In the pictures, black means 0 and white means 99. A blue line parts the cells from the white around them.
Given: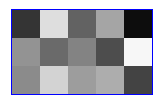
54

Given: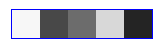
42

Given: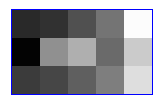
41

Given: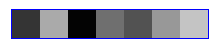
43

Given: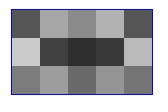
48

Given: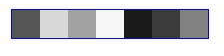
50

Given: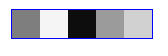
60

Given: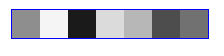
55
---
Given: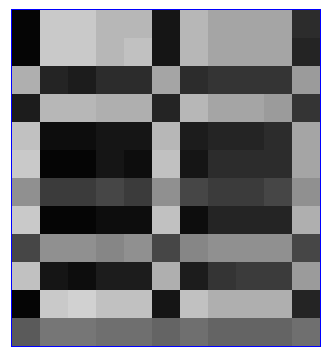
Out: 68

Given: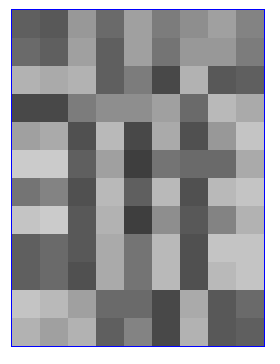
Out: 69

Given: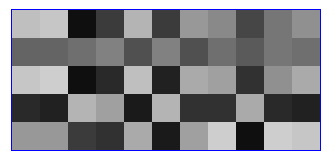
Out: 77

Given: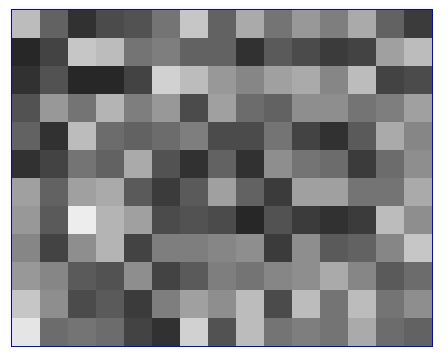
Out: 19

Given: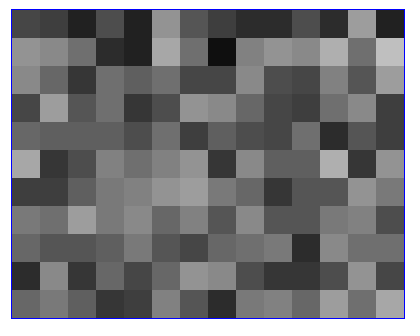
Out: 53
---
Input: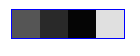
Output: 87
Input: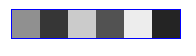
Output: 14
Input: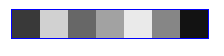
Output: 7
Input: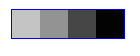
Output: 1
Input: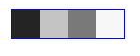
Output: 96
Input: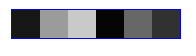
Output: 19
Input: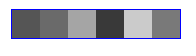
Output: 47
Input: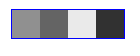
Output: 19
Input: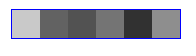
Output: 55
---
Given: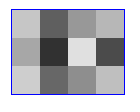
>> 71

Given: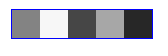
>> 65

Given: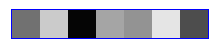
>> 64

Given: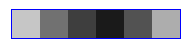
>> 10

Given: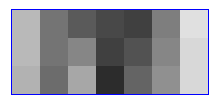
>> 28

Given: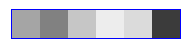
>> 92

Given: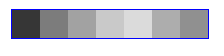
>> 78

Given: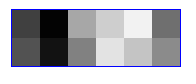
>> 80

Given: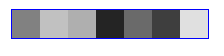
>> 14

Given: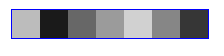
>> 60
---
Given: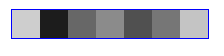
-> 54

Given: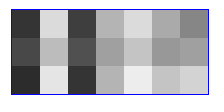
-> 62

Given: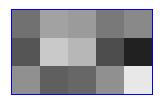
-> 71

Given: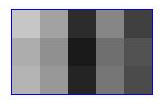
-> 10

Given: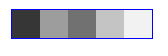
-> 44

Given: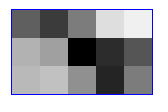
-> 0

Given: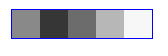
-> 42

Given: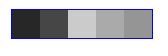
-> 79

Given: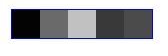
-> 75
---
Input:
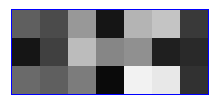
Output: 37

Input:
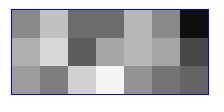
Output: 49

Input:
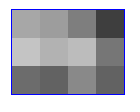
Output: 38

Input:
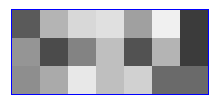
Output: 66

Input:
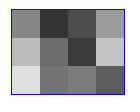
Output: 45

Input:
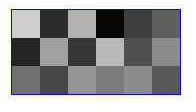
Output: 27

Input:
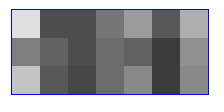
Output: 34
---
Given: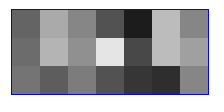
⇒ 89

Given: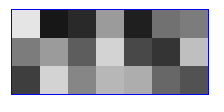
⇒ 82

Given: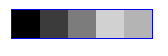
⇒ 48

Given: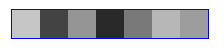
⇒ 16

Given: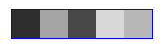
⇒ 28

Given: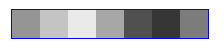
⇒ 65

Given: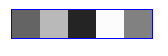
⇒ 14

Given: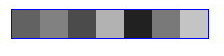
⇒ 69

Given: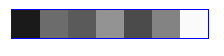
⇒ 57

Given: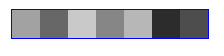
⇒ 52
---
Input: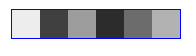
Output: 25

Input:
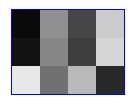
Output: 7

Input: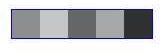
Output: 40

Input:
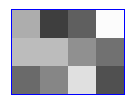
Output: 31

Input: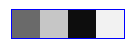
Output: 41

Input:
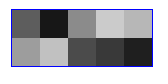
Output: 12

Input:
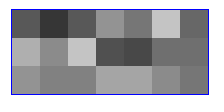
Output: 28

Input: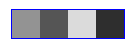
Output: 33

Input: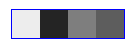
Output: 36
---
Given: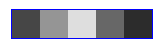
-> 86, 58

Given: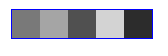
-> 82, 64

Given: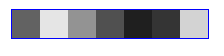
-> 89, 82

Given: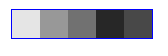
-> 89, 59

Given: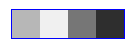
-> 93, 71

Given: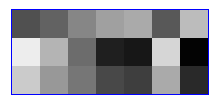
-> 92, 83

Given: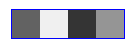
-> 93, 58

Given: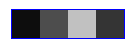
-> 75, 30

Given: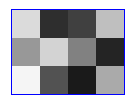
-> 95, 85
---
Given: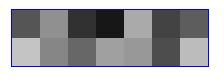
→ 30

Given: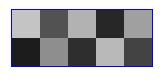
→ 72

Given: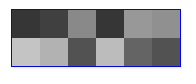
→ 39

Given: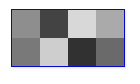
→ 19

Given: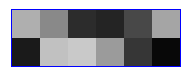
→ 21

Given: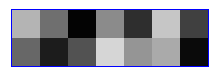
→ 66

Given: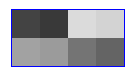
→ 45
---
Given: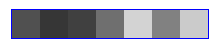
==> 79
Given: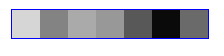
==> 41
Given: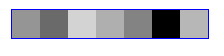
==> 71
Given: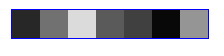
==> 58
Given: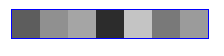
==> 60
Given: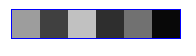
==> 3
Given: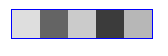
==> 71
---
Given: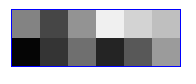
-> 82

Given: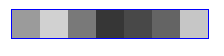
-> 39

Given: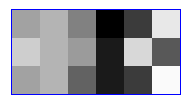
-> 23

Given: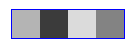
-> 85

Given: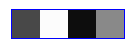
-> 5

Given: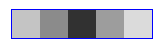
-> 61
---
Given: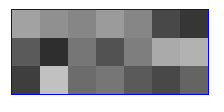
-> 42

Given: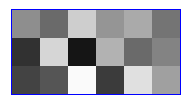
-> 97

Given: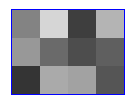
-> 63

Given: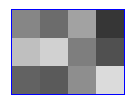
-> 55

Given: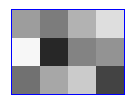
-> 79

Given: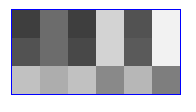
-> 75

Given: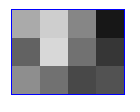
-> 28
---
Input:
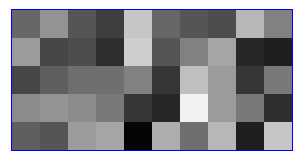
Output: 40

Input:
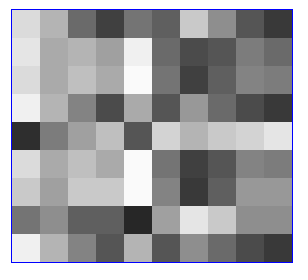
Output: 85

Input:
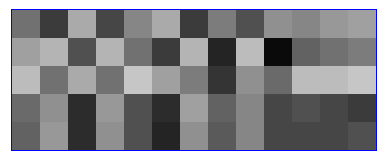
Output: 44

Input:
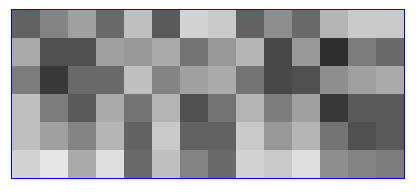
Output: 38

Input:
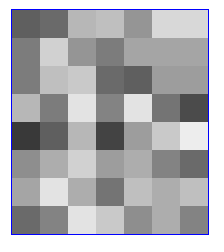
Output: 37

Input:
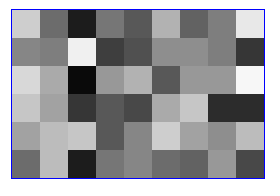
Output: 80
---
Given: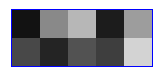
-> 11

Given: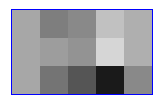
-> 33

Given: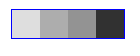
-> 57

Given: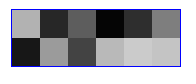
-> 9

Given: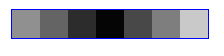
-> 17

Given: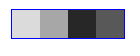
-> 34

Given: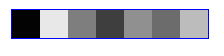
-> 24

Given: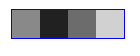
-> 42
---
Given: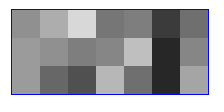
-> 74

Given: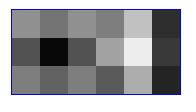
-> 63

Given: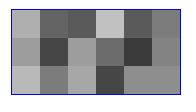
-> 42

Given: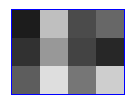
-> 59

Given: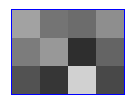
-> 59

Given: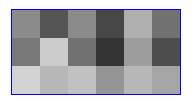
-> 20
